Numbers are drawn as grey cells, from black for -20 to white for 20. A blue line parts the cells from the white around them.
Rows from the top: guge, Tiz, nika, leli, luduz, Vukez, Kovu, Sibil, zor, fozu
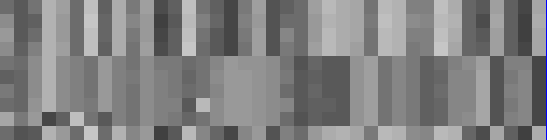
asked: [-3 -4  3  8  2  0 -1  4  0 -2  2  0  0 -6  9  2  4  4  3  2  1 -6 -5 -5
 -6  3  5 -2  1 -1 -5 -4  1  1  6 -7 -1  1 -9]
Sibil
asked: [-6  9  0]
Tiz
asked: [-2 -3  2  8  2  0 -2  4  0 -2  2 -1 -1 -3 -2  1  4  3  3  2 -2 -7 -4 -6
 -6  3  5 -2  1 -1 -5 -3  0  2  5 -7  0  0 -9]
luduz
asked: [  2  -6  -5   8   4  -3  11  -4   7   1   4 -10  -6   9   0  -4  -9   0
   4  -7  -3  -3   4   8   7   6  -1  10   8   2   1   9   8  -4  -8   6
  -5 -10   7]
Tiz
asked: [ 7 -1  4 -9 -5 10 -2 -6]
nika

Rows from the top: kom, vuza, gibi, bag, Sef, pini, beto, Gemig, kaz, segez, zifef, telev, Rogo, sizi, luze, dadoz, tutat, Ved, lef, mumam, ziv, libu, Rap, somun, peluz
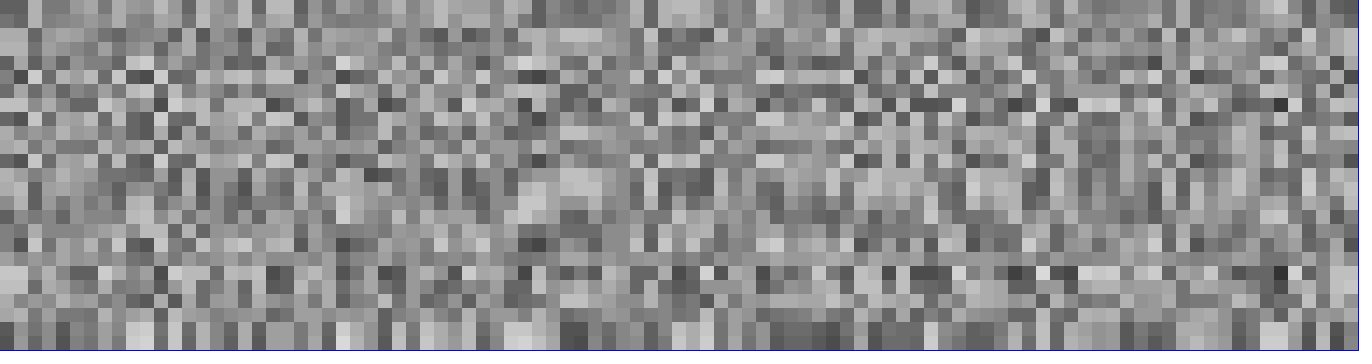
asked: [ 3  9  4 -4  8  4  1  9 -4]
kom
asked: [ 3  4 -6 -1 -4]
somun
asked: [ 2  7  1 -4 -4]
Gemig
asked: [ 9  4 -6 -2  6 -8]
Gemig
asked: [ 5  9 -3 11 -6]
pini
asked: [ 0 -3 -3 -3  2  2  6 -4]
tutat
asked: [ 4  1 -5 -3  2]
ziv

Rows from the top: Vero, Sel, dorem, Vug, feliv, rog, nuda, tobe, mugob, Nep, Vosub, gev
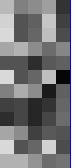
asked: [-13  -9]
mugob
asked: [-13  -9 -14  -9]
mugob
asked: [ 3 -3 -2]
gev
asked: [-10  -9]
tobe
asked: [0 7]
nuda
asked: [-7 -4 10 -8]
dorem

